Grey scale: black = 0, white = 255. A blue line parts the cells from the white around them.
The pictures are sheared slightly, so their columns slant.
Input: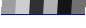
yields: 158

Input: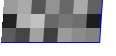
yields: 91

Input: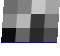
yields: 13

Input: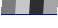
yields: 124

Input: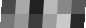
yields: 120

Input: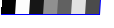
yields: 2

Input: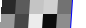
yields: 154

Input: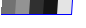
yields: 114
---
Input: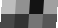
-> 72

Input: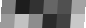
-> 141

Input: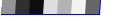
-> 222

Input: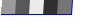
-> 88

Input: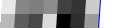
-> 218

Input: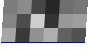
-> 145

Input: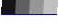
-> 21

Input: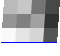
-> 249
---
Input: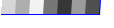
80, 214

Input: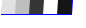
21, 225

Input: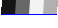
176, 22

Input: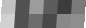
122, 209

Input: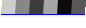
88, 204

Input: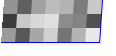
201, 155

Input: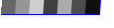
16, 104

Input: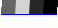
2, 102

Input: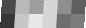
95, 54

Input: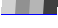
63, 209
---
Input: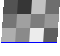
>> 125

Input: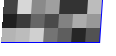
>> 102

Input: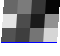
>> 26

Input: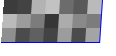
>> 124

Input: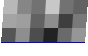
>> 98

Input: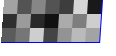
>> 41

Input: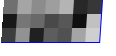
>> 105

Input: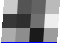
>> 113

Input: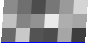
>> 146

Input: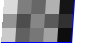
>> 134
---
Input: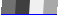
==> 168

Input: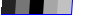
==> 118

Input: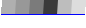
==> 152

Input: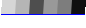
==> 125

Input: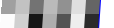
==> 83

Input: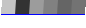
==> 115

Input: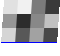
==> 72

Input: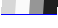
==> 215

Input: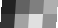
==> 98

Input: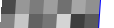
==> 90
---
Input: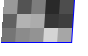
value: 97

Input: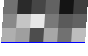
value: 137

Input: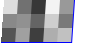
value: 137

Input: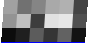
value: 147

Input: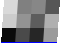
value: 204

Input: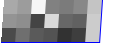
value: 148

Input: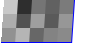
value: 173

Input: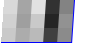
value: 209

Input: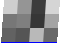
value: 119
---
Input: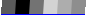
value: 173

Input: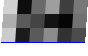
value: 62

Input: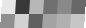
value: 137

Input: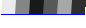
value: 167

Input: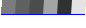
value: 49

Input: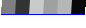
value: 182

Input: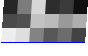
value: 59

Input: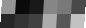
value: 121

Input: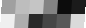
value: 12
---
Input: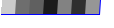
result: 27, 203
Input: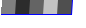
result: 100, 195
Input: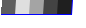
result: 164, 223
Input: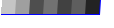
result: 114, 197
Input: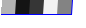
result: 54, 242
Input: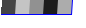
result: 145, 196
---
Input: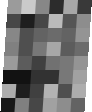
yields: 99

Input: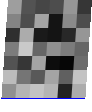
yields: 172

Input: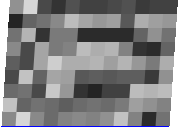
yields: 114

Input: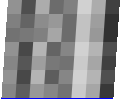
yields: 56

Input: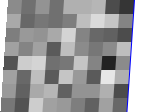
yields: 104

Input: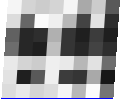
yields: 116

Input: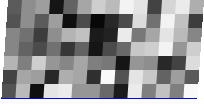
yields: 249

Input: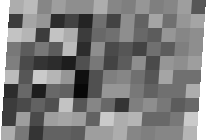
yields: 181

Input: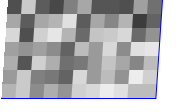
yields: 188
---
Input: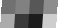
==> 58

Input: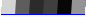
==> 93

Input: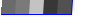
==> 122

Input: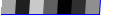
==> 31

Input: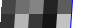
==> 182

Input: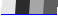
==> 43

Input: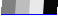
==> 189

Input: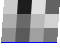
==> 90
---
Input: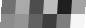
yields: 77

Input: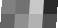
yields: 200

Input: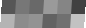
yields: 105

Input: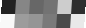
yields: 103

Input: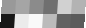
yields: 139

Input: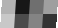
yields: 111

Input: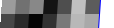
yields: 136
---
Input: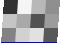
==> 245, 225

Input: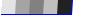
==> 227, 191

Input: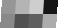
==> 206, 180

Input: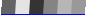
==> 228, 182

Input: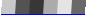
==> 228, 200

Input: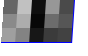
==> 193, 173

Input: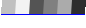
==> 243, 192

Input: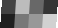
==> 209, 188
